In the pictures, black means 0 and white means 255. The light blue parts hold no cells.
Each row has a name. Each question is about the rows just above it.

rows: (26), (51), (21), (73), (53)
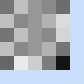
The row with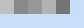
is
(73)
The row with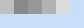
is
(51)
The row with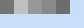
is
(26)

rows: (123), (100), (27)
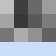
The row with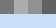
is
(27)
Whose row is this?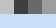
(123)
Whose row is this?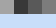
(100)

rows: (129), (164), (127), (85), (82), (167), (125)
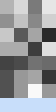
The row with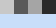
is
(127)
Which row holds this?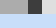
(85)
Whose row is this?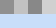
(164)

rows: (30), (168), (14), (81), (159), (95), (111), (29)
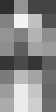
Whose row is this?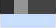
(30)
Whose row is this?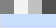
(168)
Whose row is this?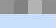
(14)
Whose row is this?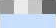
(111)

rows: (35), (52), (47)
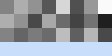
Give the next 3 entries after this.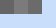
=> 189, 95, 182
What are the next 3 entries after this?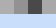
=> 107, 67, 115
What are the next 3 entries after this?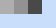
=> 168, 107, 67
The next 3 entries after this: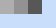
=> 215, 80, 152
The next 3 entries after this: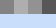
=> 215, 80, 152
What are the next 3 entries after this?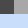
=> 107, 67, 115

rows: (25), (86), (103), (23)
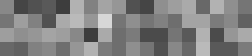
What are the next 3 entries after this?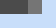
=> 89, 178, 75
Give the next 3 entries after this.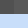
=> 61, 178, 129
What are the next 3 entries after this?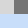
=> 143, 117, 129
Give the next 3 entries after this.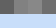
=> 150, 178, 123
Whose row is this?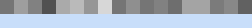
(86)

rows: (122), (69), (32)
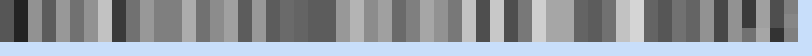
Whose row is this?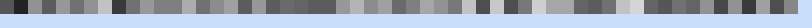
(69)
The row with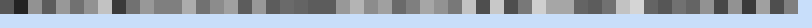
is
(122)

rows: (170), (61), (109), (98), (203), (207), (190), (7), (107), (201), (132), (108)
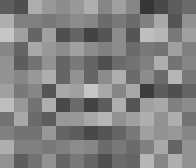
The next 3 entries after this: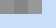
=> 174, 101, 146
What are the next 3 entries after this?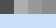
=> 152, 174, 134
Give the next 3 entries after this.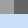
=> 160, 79, 101

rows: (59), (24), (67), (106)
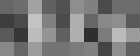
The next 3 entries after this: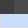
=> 195, 129, 75
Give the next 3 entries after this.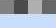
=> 136, 142, 89
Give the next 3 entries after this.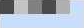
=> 102, 136, 142
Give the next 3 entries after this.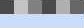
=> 136, 142, 89

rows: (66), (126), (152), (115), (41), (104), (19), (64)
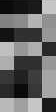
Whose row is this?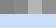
(126)
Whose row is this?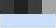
(104)
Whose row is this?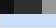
(152)

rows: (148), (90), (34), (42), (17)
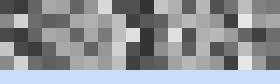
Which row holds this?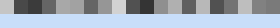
(42)
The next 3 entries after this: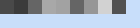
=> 52, 143, 176
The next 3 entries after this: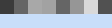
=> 81, 52, 197
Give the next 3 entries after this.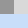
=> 81, 81, 52

